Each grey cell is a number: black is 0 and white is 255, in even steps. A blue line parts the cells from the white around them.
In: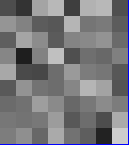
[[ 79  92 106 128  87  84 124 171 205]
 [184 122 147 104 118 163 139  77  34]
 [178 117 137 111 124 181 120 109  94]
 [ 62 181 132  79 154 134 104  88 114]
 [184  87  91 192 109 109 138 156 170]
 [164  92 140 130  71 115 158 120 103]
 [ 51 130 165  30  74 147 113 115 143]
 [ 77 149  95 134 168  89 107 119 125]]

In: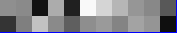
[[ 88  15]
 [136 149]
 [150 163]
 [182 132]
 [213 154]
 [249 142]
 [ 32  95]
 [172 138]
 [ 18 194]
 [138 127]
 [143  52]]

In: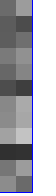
[[156  76 111 145 133  62 170 167 195  50 156 106]
 [107  92  93 122 103  77 136 139 162  48 118 140]]

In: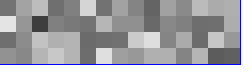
[[175 173 152  96]
 [171 111 198  92]
 [187 110 108 181]
 [138 128 171 132]
 [161 136 133 176]
 [100 105 222 176]
 [132 144 203 152]
 [162 144 113 159]
 [114 182 111 223]
 [213 115 107 109]
 [128 121 180 180]
 [111 128 176 200]
 [189  62 194 181]
 [163 150 140 136]
 [115 228 111 146]]

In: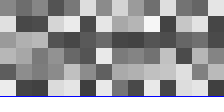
[[229  70  74 132 186  64]
 [101 226 112 182 128 229]
 [115 198 102  75 223 221]
 [222  67  77 193 197  71]
 [111 246  84 114 192 233]
 [155 181  67 132 177  73]
 [212 168  70 123 170 117]
 [139 230 106 233  96 233]
 [221  74  89  84 140  62]
 [120 235  71 104 192 229]
 [ 83 213  83 146 139 219]
 [134  76 184 122 125  65]
 [109  72 176 167 141  69]
 [135 224 154 183  93 236]]

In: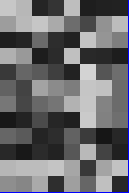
[[ 34 188 126  29 110 107 107 111  39  32 194  40]
 [ 33 146 149  39  85 193 131 129  22  67 164 192]
 [ 30  71 196  41 211 197 198 202  59 185  56 102]
 [190 109  34 192  34 125 178  31  98  87 166 159]
 [ 52 170  45  43  63 139 117  38  45  34 196  46]
 [ 37 198 107  29  90 163 104  75  36  43 188 170]
 [183 185  36 153 102  67  70  35  90  24 188 134]
 [199 157  30 176  57  98 119  24 102  40 182 142]]

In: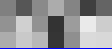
[[100 205 216]
 [ 63 234 218]
 [132 156 143]
 [172  51  53]
 [138 146 184]
 [ 86 208 201]
 [128 146 172]]

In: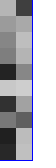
[[ 63 169 190 180 135 206 162  95 188 192]
 [181 155 134 126  35 200  49 120  32  40]]
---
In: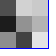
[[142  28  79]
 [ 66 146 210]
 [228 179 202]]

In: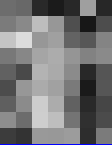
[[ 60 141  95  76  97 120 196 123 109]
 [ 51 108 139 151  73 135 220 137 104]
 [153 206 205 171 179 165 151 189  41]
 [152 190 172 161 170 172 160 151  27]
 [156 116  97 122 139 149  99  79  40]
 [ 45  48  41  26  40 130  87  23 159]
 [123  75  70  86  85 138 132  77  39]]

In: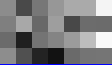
[[141 107 127 140]
 [ 80  31 168  73]
 [ 35 116 104 119]
 [ 18 132 158 151]
 [106 155  72 170]
 [116 189 108 170]
 [117 249 107 244]]

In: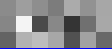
[[ 99 134 139]
 [178 244 158]
 [189  74 142]
 [167 136 124]
 [ 81  52 171]
 [162 112 146]
 [104 168 167]]

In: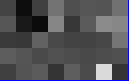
[[ 64  93  58  86  68]
 [ 84  85  56  25  13]
 [ 91  74  98  11  64]
 [ 51  81  73 134 114]
 [ 94  77  67  55  78]
 [ 75  73  67  91  86]
 [218  77  71 139  84]
 [ 51  80 117 135 113]]

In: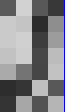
[[ 51  45 170 194 202 202  90]
 [167  53 116 206 208 196 210]
 [ 83 191  70  71  61  42  88]
 [181  88 194 188 156 141  56]]

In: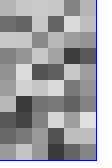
[[153 104  87 184 157 146 130 200 110 180]
 [195 121  68  57 209 219 149 198  99 199]
 [150 154 129 114 197  83 198 137 198 201]
 [ 57  81 213 121 218  95 163 183  99 198]
 [100 190 158  98 121 200  60 156 218 131]
 [132 190 224 131 148 158  89 147 190 180]]

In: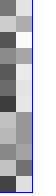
[[ 67 194 135 183 192  60 107  89 139  84 204 117]
 [223 113 163 150 150 230 227 234 166 250 173 227]]
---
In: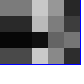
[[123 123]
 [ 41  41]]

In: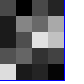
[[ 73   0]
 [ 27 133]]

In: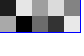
[[ 29 230]
 [169   1]]

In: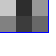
[[200  45]
 [129  60]]

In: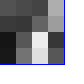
[[82 74]
 [58 55]]

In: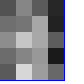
[[ 82 134]
 [111 117]]

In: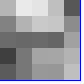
[[181 234]
 [130 179]]
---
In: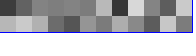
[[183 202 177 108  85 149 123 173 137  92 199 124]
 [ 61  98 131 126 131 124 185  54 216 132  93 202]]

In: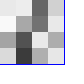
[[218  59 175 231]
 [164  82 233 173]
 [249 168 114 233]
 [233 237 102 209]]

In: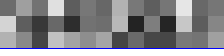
[[178 137  69 194 163 142 165  69 106  71  71 121 116 160]
 [212  94  56 104  45 114 110 184  35 126  37 199  93 134]
 [108 159 115 224  93 119 103 178 120  94 118 230 104 118]]

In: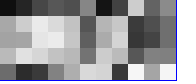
[[108  44  58 130 174 217 212  57 246 165 245]
 [186 225 214 194 184 115 204 187  87 129 128]
 [163 165 229 235 198  95 171 212  55  68 111]
 [168 205 234 218 194  85 181 199  59  79 111]
 [ 15  37  71  87  79 134  20  66 205  99 139]]

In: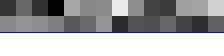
[[137 147 142 127  87 105 148  42  83  79 102  66  45  97]
 [ 52 104  50   2 168 136 140 234 141  66  59 159 163 208]]

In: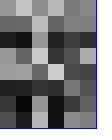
[[ 80  27 183  18 140 127]
 [ 54   7 148  17  56  97]
 [ 32  35  51  46 119  83]
 [156 160 102 204  73  68]
 [153 100 201  53  82 172]
 [ 28  18 151  35  63  48]
 [102 103 188 100 128 126]
 [151 195 142 184 122 135]]

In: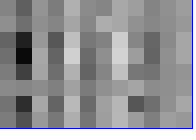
[[124  81 153 120 174 117 158 183 156 127 158 152]
 [115  45 167 100 185 106 160 182  86 111 144 167]
 [138 134 140 128 161 123 144 155 165 140 143 151]
 [124  64 164 110 177 100 133 192 119 115 142 148]
 [111  10 167 100 208 107 143 211 157 100 144 166]
 [100  32 152  87 191 120 130 205 134 102 138 166]
 [143 111 143 133 165 135 173 167 145 135 142 152]
 [132  95 148 124 176 139 133 168 158 132 144 157]]

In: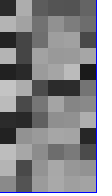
[[138  83 155 169 159 163]
 [180  73 147 168 151 146]
 [189 167 140 109 122  75]
 [ 34 146 154 166 164  38]
 [ 43  40  96 143 145 174]
 [187  73 118 164 133 137]
 [196 173  75  43  44 116]
 [ 33  41 155 165 187  26]
 [180  69 162 153 154 166]
 [ 35  69 111 158 161  72]
 [180 162 114 145 125 109]
 [ 42 173  92  84  83 100]]
